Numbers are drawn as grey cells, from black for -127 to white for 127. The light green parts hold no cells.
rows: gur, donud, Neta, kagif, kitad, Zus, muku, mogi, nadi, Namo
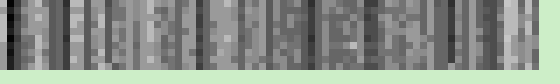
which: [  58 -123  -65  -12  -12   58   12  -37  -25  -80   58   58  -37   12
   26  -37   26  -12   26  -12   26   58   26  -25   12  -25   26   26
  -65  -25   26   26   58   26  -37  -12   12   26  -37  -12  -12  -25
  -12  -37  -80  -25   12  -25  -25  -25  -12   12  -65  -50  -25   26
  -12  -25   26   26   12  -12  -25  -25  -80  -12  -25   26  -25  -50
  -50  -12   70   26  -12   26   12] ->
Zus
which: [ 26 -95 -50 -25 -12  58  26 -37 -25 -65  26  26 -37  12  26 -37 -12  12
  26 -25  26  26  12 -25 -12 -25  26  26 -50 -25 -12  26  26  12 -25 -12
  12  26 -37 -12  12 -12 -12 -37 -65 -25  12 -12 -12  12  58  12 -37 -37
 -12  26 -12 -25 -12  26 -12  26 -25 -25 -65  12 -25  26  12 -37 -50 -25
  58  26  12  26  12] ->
muku
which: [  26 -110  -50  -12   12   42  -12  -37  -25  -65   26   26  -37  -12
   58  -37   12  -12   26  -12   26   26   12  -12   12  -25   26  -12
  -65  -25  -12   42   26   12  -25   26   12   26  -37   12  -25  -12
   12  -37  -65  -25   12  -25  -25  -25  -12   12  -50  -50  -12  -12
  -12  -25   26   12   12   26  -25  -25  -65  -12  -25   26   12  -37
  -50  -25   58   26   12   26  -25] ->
mogi
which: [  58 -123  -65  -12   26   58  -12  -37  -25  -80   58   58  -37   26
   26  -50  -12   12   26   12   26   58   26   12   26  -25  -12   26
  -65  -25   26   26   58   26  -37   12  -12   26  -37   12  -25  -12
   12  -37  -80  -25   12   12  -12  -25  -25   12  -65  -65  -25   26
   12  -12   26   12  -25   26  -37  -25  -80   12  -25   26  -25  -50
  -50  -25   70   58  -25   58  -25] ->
gur
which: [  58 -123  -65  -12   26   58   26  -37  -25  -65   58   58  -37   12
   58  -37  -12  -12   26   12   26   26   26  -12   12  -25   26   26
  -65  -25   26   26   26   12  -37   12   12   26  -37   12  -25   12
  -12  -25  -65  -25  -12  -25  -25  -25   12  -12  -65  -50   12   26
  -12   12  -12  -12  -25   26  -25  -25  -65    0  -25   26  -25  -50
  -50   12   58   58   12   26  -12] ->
Neta
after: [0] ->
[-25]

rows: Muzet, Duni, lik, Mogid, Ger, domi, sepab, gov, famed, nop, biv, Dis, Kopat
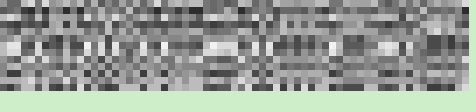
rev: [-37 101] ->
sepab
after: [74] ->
[60]
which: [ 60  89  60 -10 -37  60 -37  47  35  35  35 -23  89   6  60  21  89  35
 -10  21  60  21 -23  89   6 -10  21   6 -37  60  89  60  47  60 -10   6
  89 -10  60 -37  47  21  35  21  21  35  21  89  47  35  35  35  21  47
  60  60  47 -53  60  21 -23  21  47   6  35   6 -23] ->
lik

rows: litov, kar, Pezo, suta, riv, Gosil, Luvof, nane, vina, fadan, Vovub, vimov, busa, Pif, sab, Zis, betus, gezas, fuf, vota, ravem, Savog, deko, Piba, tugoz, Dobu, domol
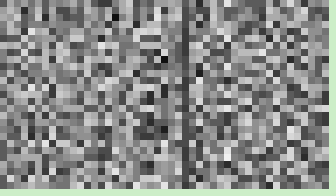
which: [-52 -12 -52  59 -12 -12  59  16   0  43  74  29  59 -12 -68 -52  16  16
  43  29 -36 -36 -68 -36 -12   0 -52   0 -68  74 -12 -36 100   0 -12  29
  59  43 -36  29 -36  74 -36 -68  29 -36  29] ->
fadan
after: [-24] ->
[0]

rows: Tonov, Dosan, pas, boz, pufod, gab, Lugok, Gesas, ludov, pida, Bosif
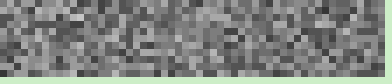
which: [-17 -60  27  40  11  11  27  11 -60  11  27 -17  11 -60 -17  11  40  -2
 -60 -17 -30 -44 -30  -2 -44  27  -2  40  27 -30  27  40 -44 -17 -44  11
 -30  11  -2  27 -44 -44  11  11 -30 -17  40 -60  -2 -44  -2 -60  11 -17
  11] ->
ludov
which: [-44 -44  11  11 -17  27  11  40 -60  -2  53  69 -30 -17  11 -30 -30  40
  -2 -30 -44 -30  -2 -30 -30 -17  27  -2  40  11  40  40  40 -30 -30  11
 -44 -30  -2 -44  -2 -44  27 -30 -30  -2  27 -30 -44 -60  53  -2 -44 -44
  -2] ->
pas
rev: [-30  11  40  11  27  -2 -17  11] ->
Dosan
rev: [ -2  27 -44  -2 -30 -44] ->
ludov
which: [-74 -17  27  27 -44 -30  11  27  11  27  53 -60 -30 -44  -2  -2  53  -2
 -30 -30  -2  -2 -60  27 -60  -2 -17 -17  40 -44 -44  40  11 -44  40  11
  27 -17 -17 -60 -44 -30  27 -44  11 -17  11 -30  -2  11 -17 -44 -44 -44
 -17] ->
Bosif
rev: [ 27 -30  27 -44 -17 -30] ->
Gesas
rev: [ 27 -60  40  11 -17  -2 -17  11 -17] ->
gab

